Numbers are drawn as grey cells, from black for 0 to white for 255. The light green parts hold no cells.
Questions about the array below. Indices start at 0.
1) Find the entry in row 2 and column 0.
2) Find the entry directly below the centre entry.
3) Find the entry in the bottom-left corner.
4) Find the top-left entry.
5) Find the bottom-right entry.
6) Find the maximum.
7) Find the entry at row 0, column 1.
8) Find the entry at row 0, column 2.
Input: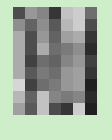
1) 171
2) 110
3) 160
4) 77
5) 32
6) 214
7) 151
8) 133

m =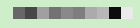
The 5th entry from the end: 126
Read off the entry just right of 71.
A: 160
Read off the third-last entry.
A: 183

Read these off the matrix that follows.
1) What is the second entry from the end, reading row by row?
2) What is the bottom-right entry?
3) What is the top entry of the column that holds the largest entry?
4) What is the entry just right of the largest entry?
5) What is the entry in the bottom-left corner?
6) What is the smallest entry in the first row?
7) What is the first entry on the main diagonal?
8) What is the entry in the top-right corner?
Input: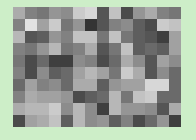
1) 149
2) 63
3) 129
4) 161
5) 75
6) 75
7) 171
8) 118

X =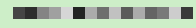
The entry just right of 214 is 35
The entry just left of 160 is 132

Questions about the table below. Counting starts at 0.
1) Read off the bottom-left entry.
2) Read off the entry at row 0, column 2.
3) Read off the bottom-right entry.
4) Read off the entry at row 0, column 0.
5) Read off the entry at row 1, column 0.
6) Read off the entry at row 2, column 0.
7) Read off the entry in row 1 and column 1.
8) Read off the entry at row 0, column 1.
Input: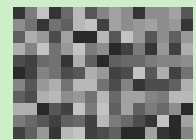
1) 65
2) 195
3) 132
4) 53
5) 141
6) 96
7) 114
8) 123
